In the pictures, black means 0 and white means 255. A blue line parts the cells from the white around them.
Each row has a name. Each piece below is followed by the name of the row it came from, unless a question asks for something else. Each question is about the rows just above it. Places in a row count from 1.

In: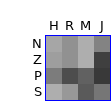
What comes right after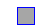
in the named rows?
[145]
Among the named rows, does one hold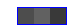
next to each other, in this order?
yes
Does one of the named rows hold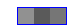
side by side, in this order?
no

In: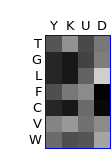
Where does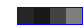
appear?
G
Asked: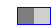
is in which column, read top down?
D
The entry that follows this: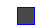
[120]
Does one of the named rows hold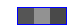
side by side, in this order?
yes

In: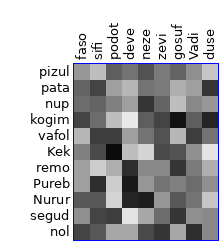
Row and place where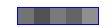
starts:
pizul, 4
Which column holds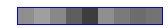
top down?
Vadi
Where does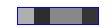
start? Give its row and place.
remo, 3
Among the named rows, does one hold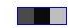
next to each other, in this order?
yes

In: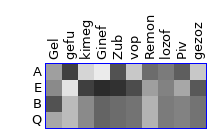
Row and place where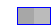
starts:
Q, 1
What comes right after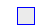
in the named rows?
[82]
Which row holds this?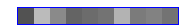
B
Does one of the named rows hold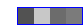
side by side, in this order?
yes
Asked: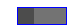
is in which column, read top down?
vop

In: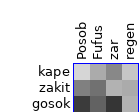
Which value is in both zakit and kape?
[171]
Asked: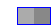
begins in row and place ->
kape, 2
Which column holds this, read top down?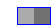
Fufus
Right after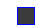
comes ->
[98]
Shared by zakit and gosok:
[178]
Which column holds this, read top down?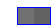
Fufus

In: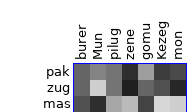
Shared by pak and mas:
[46]
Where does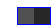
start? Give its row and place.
zug, 6
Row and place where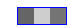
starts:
zug, 1
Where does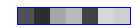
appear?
mas
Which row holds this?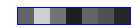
zug

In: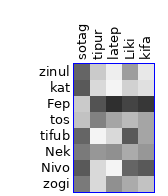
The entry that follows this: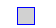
[224]
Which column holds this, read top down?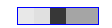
kifa
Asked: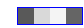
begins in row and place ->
Nivo, 1

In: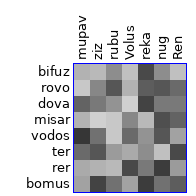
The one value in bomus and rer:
[60]
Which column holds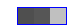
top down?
nug
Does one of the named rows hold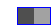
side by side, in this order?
no
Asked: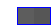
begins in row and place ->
rovo, 5
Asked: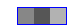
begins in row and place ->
rovo, 2

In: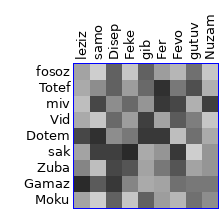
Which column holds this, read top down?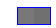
gutuv
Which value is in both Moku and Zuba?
[163]
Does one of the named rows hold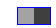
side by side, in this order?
yes

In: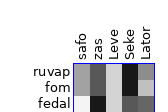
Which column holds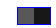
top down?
zas
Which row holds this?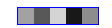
ruvap

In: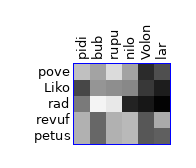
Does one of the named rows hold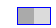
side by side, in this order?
no
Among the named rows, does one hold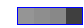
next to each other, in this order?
no

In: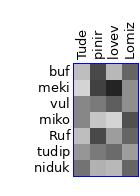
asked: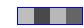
buf
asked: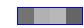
niduk
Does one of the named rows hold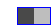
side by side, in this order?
no
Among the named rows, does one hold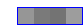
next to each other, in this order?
no
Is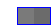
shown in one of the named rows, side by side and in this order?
yes
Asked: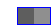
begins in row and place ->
vul, 3

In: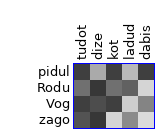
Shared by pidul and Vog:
[63]
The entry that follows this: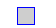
[132]
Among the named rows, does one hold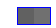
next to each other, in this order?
no

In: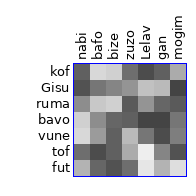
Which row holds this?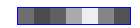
tof
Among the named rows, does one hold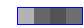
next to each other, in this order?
yes
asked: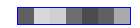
kof
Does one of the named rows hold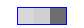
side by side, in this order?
yes
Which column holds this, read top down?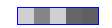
bize
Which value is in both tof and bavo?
[96]

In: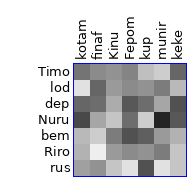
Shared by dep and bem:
[81]
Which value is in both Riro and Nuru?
[197]
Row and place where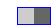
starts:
Timo, 6
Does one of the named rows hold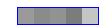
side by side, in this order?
yes
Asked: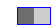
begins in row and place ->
Nuru, 4
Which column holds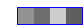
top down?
kup
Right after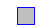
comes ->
[205]

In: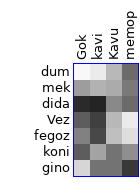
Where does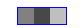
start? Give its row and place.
fegoz, 1
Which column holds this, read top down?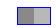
Kavu
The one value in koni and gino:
[115]

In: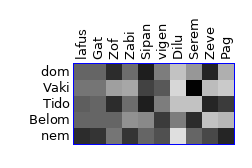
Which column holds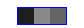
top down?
Sipan
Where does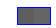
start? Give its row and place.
Tido, 1
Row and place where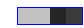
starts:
Tido, 7
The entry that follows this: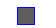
[101]
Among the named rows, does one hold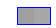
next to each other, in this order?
yes
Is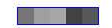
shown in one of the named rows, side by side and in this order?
yes
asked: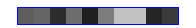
Tido

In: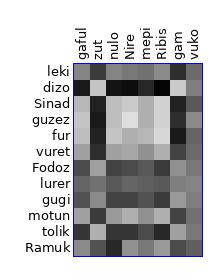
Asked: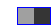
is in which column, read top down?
gaful
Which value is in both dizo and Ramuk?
[39]
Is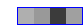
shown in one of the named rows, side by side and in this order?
no
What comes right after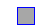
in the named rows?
[145]

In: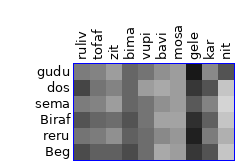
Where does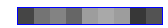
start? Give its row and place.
dos, 1
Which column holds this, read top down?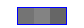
tofaf
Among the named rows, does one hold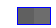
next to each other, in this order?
yes
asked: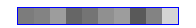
sema
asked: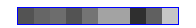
Biraf

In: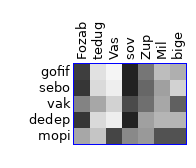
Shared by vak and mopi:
[167]
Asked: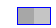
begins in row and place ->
mopi, 1

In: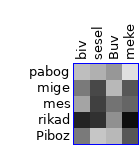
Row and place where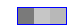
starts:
Piboz, 1
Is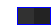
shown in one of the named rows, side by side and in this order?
no
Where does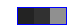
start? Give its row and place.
rikad, 1
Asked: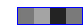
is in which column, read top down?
biv
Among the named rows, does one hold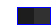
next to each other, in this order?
no
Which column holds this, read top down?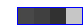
sesel

